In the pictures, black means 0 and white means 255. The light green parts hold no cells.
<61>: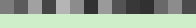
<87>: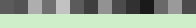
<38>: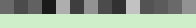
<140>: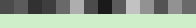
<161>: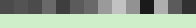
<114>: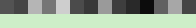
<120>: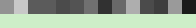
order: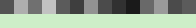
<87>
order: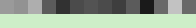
<161>
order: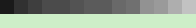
<87>
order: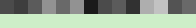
<140>

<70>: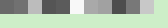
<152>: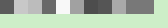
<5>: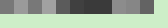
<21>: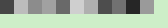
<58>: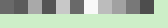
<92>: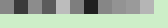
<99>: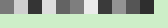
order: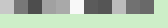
<70>
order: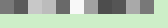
<152>
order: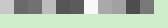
<70>
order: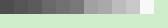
<70>

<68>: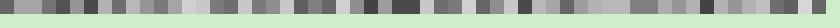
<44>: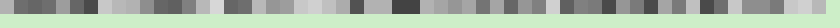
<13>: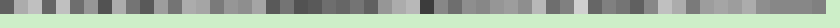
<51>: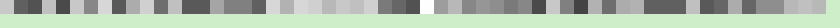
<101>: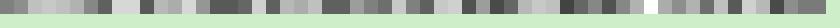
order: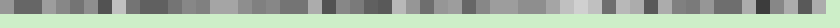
<13>
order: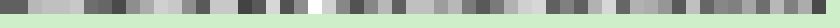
<51>
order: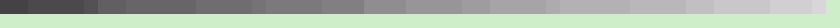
<44>

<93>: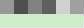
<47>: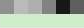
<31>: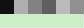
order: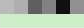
<31>
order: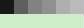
<47>

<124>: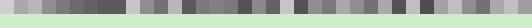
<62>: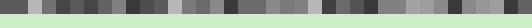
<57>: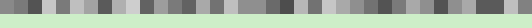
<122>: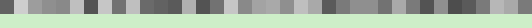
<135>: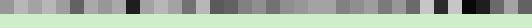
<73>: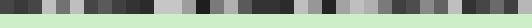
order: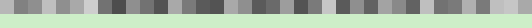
<57>
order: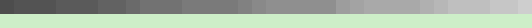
<57>

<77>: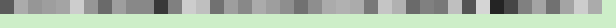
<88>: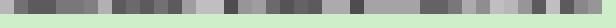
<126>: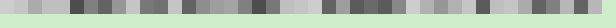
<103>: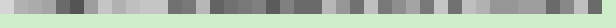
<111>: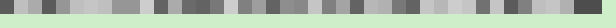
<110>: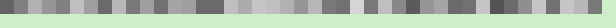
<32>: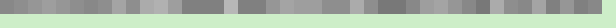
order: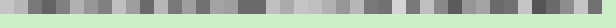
<110>
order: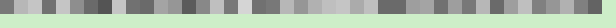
<110>
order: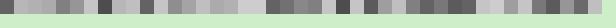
<126>
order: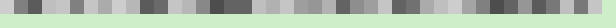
<126>
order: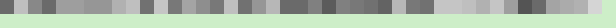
<103>

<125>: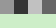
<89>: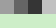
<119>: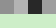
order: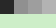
<119>
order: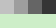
<89>
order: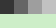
<89>
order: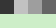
<89>
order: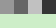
<125>

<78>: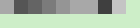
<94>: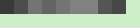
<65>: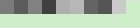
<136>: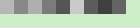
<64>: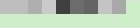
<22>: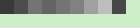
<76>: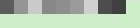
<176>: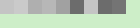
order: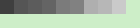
<65>
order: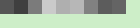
<65>

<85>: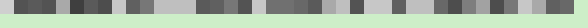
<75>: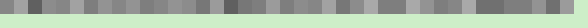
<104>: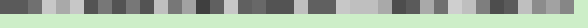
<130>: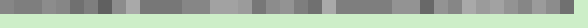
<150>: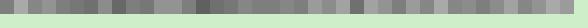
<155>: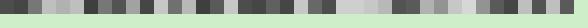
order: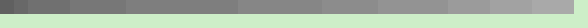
<130>
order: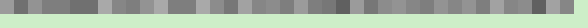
<75>
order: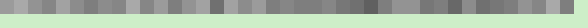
<150>

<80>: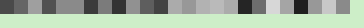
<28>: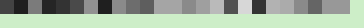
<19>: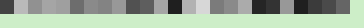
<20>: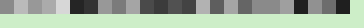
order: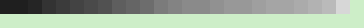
<19>
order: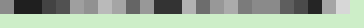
<28>
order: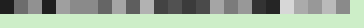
<20>
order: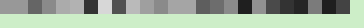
<28>
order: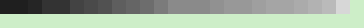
<28>
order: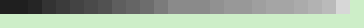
<20>
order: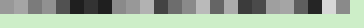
<20>

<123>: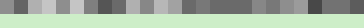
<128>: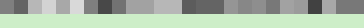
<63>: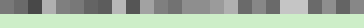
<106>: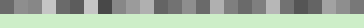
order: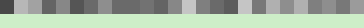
<63>
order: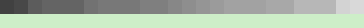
<128>
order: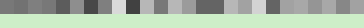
<128>
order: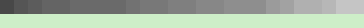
<63>
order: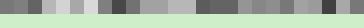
<128>
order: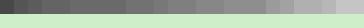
<106>

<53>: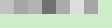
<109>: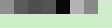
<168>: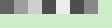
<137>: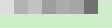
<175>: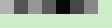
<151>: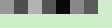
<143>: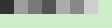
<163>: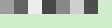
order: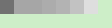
<53>
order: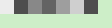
<168>
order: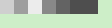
<168>
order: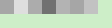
<53>
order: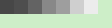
<163>
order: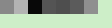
<109>

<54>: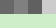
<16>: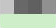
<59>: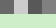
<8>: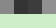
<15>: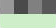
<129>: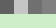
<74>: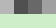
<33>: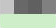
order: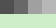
<74>
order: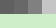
<33>
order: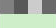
<59>
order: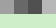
<74>
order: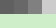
<54>

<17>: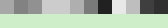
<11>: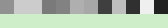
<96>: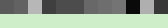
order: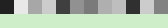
<17>
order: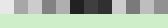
<17>
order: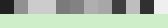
<11>
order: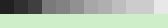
<17>

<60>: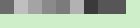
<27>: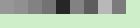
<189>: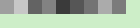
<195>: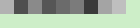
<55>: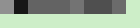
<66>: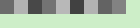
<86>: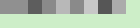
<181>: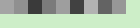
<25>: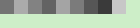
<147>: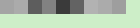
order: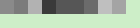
<60>
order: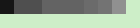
<55>
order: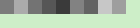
<189>

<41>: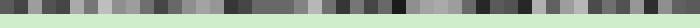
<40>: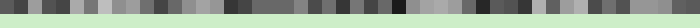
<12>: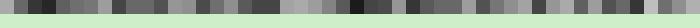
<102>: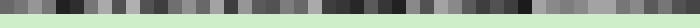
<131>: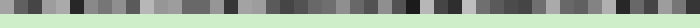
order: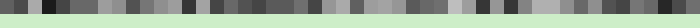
<40>
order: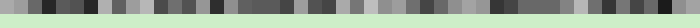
<41>
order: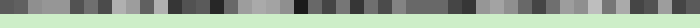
<40>
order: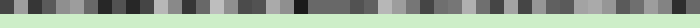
<131>
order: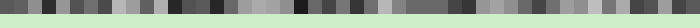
<41>
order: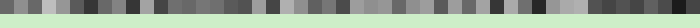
<40>

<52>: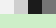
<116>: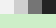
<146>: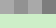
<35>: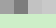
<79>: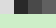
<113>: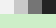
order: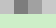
<35>
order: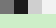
<52>
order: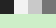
<113>
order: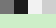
<52>
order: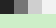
<116>

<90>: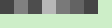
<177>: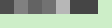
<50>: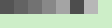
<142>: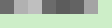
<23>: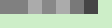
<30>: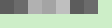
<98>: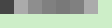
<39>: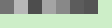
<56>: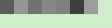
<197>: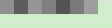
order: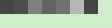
<177>
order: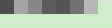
<39>
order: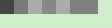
<23>
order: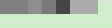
<98>
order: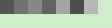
<50>
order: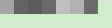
<142>
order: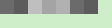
<30>

